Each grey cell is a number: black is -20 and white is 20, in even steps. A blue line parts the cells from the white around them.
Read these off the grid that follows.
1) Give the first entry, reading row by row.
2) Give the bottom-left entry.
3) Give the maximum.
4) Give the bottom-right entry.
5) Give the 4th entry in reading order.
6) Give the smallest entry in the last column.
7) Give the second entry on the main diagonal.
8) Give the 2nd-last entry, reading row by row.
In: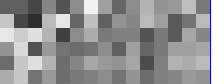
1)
-5
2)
7
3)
18
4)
3
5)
1
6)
-1
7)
-9
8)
4

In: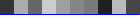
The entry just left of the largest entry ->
-4
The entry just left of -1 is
1
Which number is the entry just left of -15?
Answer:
-1

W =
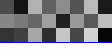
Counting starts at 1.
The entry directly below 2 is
-15
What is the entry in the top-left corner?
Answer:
-8
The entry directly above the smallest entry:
10
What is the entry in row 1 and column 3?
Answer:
8
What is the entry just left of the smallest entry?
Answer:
13
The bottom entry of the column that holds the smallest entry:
-19
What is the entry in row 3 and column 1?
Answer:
-12

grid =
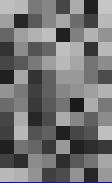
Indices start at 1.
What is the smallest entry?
-16
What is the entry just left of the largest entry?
-15
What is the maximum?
11
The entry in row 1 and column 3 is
-1
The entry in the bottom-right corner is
4
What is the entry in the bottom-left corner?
9
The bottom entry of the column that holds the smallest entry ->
3
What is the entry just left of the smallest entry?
-2
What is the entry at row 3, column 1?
-4
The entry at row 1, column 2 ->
9
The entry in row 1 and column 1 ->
10
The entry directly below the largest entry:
9
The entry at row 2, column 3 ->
-6
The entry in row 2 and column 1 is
5
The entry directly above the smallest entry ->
3
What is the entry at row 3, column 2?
5

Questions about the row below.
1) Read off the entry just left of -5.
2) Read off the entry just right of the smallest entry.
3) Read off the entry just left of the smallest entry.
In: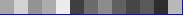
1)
2
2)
9
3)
-6

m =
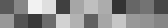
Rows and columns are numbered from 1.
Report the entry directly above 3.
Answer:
-2
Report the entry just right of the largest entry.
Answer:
15
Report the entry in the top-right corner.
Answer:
-9
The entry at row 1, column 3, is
18
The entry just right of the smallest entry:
-4
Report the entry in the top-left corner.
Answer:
-6
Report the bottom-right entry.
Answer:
1

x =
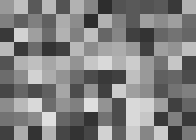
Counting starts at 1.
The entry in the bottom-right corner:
-1
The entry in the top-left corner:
4
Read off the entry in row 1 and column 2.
10
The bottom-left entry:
-10
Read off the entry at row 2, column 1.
0
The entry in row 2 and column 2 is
-5
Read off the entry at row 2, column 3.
0
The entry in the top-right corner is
8
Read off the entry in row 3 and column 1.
-11
